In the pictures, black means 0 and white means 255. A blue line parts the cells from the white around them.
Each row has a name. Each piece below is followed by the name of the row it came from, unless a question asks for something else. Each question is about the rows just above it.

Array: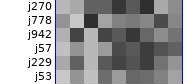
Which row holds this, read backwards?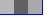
j229
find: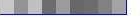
j53
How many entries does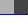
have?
2

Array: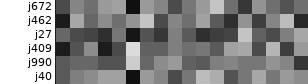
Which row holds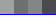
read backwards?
j462
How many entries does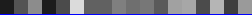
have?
18
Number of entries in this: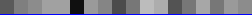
18
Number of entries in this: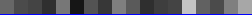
18
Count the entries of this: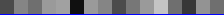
16
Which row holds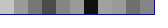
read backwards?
j672
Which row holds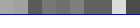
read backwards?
j409

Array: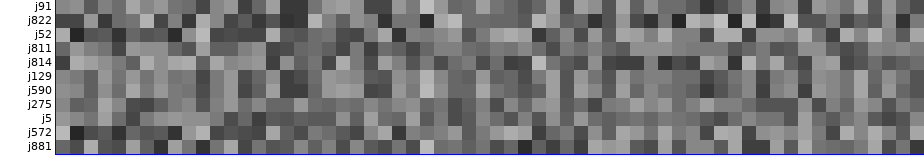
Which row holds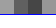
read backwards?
j590
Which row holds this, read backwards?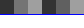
j881
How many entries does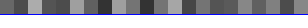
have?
22

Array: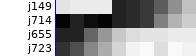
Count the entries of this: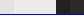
6
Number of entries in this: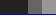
4
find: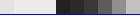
j149
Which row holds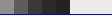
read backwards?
j149
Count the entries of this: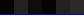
6
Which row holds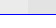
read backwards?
j655
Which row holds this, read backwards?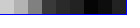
j714

